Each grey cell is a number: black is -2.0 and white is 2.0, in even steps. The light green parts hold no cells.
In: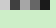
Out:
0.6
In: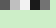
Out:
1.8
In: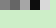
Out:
0.6
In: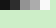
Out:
0.3
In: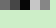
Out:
-1.9
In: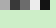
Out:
-0.3
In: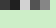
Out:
1.3
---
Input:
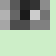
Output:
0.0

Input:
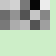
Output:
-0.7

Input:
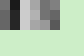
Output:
0.4

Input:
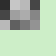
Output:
-0.1

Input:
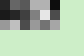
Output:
-0.2

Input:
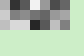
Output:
1.0
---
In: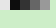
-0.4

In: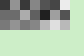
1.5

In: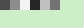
1.0

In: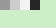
1.8

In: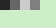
1.2

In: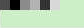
-1.2

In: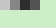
-1.3

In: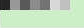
1.4

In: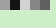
0.1
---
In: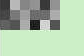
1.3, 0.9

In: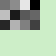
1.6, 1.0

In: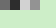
1.3, 0.3

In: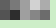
1.3, 0.7

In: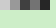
1.2, 0.4

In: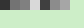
1.4, 0.6

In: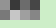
1.1, 0.5

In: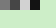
1.3, -0.1

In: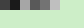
1.0, 0.6

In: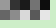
1.6, 1.4
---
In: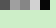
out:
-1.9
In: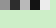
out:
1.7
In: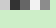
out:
0.2
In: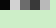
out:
0.9
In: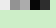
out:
-1.3
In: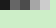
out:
1.2
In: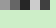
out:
-1.0
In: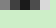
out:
1.4
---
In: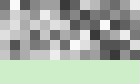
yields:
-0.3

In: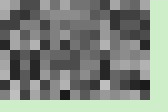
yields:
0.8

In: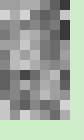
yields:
0.5

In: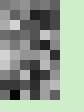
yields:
-0.1

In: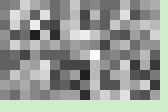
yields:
-0.1

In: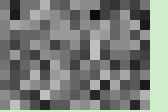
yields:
-0.2

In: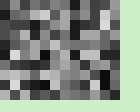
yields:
-1.0
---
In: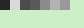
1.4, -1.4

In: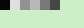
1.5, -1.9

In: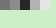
1.6, -1.4

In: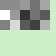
2.0, -1.2

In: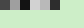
1.3, -1.7

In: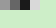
1.4, -1.6

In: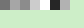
2.0, -1.4

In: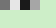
1.6, -1.6

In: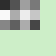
1.9, -1.3
